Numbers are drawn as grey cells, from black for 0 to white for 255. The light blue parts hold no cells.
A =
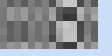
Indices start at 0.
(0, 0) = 126
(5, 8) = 158
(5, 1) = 95
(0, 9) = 200
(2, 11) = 173
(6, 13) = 153
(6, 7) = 161
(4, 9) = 191
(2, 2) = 137
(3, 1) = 94
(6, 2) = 140
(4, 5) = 109
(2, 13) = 164
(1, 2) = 138
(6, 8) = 82
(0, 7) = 81
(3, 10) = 188
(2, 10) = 57
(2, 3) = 154
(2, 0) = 120
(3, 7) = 85
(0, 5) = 107
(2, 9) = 54
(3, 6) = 128
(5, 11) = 75
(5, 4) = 122
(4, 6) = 130
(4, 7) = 88
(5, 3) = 90

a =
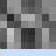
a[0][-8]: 68
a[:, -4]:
[77, 92, 177, 144, 42, 51, 65]
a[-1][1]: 162
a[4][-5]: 51
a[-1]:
[74, 162, 145, 74, 65, 95, 145, 126]
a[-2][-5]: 58
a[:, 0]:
[68, 64, 116, 163, 101, 95, 74]
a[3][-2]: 96
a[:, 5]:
[97, 102, 123, 130, 100, 101, 95]
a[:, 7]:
[132, 140, 133, 90, 98, 104, 126]
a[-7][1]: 149
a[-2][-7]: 184
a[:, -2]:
[137, 128, 68, 96, 164, 156, 145]
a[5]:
[95, 184, 132, 58, 51, 101, 156, 104]
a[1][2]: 150
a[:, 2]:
[150, 150, 106, 74, 128, 132, 145]

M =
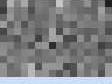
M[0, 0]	79
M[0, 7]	108
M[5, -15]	101
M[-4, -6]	98
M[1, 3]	126
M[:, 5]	[125, 119, 109, 107, 94, 65, 144, 103, 114, 83, 140]
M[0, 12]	145
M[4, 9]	142
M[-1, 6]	146
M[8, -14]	125
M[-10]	[60, 142, 119, 126, 80, 119, 114, 131, 148, 130, 120, 108, 102, 101, 160, 102]
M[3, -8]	97
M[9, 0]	147
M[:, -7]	[141, 130, 140, 110, 142, 74, 90, 126, 135, 71, 123]
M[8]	[103, 138, 125, 128, 115, 114, 117, 117, 142, 135, 117, 115, 135, 123, 115, 100]
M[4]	[72, 124, 144, 110, 117, 94, 104, 165, 78, 142, 116, 106, 95, 99, 122, 78]
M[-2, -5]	150
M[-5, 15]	85
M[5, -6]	72
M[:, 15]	[31, 102, 127, 94, 78, 117, 85, 125, 100, 151, 153]
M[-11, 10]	113
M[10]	[144, 113, 112, 141, 184, 140, 146, 113, 87, 123, 80, 136, 113, 138, 82, 153]
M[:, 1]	[179, 142, 151, 101, 124, 101, 131, 114, 138, 105, 113]
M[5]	[95, 101, 84, 126, 127, 65, 119, 163, 154, 74, 72, 143, 96, 141, 110, 117]
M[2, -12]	99
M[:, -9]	[108, 131, 132, 134, 165, 163, 46, 129, 117, 150, 113]

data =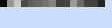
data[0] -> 6
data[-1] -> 34
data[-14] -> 151

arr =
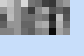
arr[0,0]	208
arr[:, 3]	[216, 111, 112, 101, 108]
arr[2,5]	126
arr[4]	[129, 130, 149, 108, 94, 129, 139, 9, 163, 136]
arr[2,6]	115
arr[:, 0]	[208, 148, 79, 97, 129]
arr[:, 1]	[194, 183, 187, 148, 130]
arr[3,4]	101
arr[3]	[97, 148, 149, 101, 101, 162, 173, 55, 177, 109]
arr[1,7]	84
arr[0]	[208, 194, 149, 216, 116, 105, 62, 55, 131, 152]
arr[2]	[79, 187, 149, 112, 111, 126, 115, 35, 191, 84]
